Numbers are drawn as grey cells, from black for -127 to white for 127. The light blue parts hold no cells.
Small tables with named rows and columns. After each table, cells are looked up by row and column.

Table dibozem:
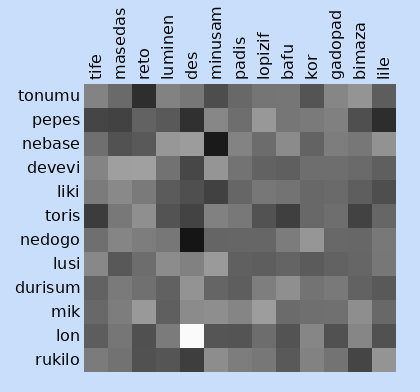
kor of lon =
6
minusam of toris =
1
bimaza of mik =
14
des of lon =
122
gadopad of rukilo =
-12
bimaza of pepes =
-48
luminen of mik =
-32
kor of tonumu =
-43
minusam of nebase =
-101
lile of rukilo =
20
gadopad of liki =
-21
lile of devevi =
-32
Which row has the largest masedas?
devevi

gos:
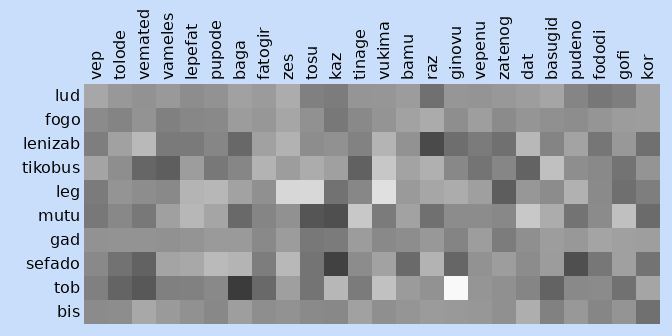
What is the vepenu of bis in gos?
23
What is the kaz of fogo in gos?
-7
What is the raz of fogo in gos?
43
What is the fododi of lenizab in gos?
-9
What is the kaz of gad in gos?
-4
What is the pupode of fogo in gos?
9
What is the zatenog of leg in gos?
-34
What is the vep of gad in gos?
18
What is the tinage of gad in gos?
28
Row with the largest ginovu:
tob

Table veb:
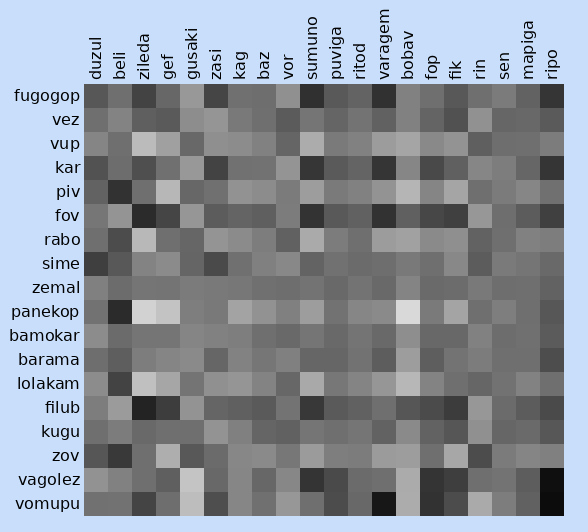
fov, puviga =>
-38
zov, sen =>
-4
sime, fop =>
-16
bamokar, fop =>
-23
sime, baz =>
0
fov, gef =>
-58
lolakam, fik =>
-16
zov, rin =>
-51
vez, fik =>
-46
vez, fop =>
-27
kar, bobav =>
6
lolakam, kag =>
21
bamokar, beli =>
-20
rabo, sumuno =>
42
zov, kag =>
7
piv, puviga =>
-5
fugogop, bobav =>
1
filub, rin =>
23
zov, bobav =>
29
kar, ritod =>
-27

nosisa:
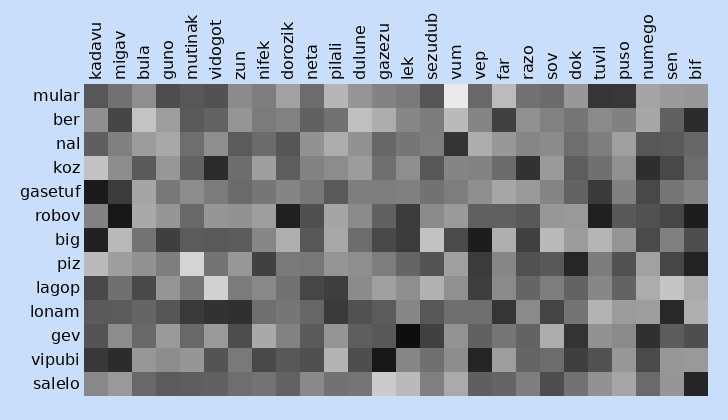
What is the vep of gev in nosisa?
-30
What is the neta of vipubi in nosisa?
-47
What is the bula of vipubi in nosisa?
23
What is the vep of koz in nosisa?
3
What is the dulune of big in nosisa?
-19
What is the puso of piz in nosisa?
-46
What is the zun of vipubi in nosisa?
-6
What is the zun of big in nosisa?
-36
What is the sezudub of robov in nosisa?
11
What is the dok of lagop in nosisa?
-28
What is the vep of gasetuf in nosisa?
15
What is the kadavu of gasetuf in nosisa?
-100
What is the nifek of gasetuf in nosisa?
-9
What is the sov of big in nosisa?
58
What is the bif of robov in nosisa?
-98
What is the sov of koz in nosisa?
26
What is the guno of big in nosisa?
-64
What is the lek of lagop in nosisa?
14
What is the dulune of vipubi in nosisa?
-49

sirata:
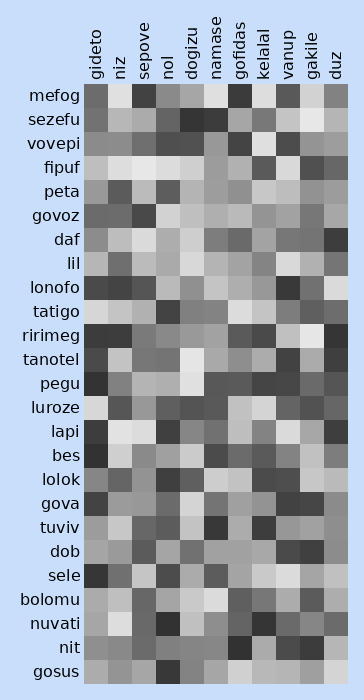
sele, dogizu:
43
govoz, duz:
39
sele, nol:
-51
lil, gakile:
49
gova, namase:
-11
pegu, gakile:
-21
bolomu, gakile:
-36
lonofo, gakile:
-14
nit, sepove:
-20
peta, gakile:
18
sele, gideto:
-73
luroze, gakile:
-45
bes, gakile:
65
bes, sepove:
10
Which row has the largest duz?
lonofo

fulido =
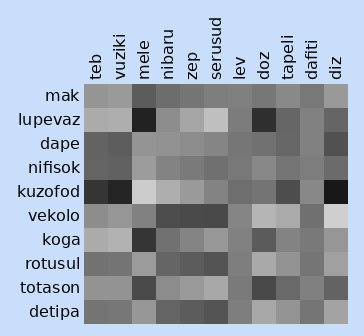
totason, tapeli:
-22
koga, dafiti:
-6
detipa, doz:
40
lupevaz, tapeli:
-25
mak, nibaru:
-18
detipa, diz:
35
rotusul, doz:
41
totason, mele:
-53
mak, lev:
0
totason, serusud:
40
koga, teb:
43
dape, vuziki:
-34
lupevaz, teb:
43
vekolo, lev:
5
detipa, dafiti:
-10
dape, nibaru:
18
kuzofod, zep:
26
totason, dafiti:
0
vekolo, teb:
13
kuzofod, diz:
-103

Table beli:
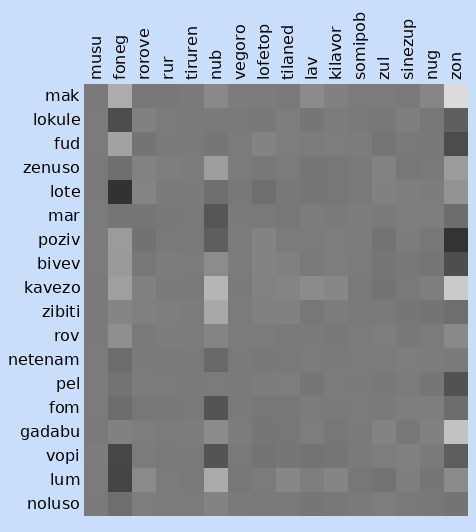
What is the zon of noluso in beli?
-11
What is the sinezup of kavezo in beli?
-6
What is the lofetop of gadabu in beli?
-9
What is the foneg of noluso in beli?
-17
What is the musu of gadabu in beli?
-6
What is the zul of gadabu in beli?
3
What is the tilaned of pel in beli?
-2
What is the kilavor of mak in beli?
1

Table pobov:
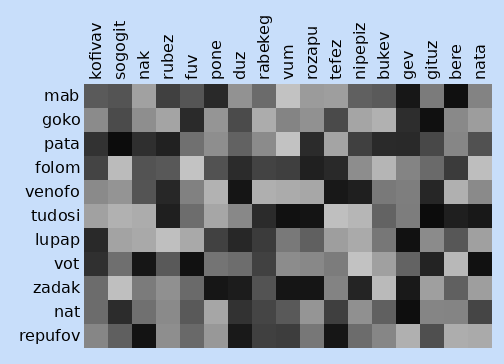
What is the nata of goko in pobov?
29
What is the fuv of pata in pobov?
-15
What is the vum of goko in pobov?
4
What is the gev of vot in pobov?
-28
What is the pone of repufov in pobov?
24
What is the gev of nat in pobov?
-113
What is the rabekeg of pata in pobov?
11
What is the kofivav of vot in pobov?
-79
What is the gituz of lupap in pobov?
11
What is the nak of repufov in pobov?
-108
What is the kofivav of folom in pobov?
-59
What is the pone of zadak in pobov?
-105
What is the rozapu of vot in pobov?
8
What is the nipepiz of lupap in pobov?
42
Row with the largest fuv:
folom

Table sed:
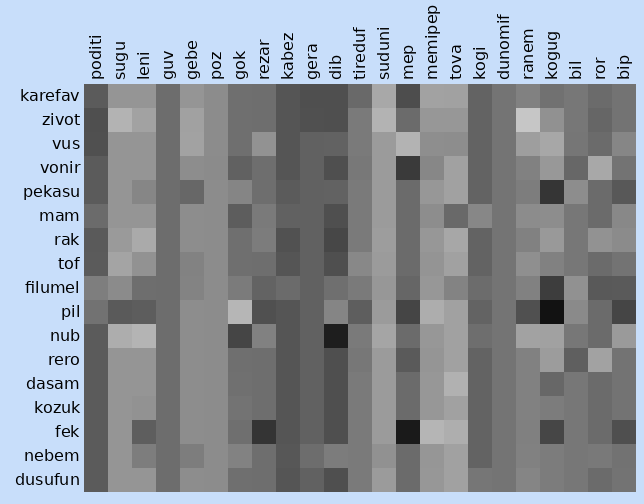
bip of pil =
-58
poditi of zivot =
-48
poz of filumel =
12
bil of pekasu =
13
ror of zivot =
-25
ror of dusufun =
-20
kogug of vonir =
24
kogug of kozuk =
-3
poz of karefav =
12
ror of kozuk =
-20
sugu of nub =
45
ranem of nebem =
1
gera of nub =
-30
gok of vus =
-16
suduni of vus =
27
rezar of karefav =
-17
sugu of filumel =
11
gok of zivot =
-16
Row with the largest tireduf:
tof

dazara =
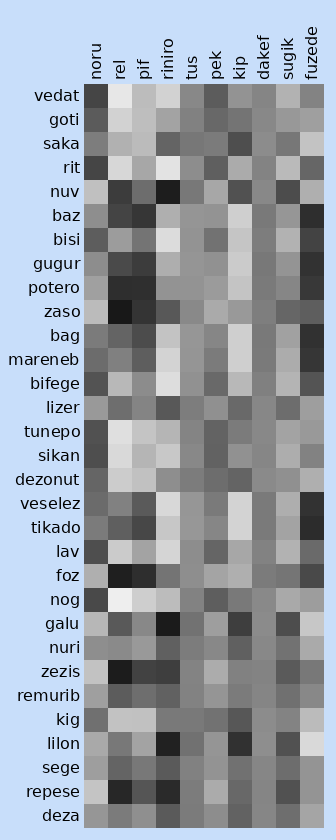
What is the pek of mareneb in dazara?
-4
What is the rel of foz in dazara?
-96
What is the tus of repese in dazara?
-3
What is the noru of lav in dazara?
-49
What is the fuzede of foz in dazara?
-54
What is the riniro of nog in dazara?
60
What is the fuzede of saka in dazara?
67
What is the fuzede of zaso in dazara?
-33
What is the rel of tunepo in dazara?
95
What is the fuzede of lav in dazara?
-21
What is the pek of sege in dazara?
19
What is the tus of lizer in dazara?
-2
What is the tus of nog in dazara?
2
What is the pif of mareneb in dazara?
-33
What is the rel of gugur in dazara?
-53
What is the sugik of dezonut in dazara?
16
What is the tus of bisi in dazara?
19

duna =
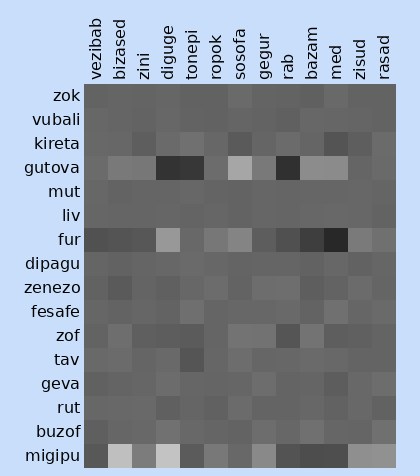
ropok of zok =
-29
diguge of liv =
-25
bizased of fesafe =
-28
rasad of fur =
-15
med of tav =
-23
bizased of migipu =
63
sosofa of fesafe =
-24
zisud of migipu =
15
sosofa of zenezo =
-28
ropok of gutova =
-19
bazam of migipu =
-50
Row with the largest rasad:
migipu

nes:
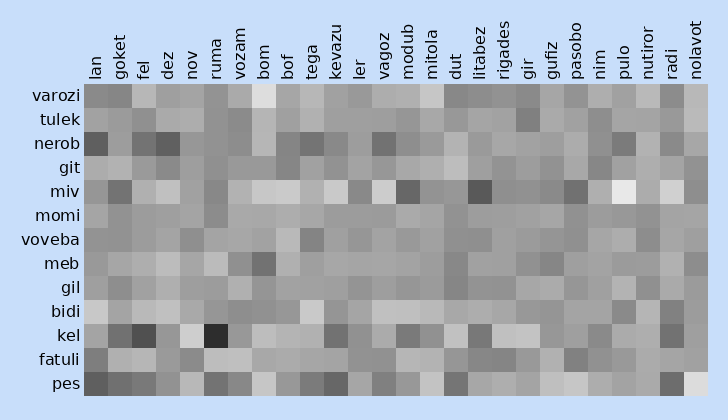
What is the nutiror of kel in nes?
46
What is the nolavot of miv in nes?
14
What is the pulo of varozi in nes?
33
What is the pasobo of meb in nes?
31
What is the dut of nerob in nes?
51
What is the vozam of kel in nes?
24

